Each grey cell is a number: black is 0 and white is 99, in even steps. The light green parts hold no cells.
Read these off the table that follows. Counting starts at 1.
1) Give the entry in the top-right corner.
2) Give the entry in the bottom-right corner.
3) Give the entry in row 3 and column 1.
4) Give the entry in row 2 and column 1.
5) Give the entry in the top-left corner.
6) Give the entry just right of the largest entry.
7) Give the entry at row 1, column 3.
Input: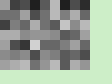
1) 17
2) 58
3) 25
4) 44
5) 62
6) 40
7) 30

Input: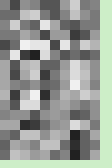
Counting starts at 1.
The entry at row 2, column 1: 42
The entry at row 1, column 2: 28
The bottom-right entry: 65
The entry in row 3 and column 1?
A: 51
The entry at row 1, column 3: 56
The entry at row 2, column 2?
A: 42
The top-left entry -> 51
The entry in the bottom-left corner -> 42
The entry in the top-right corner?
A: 51
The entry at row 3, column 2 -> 80

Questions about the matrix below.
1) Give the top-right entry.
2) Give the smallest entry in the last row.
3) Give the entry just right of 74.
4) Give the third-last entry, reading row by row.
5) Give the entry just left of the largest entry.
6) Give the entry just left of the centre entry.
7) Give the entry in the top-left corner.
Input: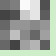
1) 31
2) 26
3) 53
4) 62
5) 49
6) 58
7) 44

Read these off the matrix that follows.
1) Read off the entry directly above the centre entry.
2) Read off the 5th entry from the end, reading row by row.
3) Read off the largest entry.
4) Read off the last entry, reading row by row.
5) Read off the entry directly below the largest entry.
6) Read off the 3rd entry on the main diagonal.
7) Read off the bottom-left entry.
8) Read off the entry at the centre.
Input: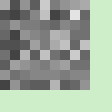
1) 48
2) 36
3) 88
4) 57
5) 48
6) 48
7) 26
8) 48

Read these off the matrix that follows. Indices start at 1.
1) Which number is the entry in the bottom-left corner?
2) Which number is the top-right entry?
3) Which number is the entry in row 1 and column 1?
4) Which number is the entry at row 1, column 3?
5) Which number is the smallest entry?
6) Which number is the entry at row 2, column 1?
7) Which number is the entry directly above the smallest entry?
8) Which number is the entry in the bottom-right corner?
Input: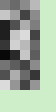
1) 85
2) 72
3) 49
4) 54
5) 3
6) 77
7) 21
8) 58

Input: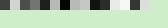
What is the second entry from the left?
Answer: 82
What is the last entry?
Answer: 86
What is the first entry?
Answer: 25
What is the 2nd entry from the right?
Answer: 21
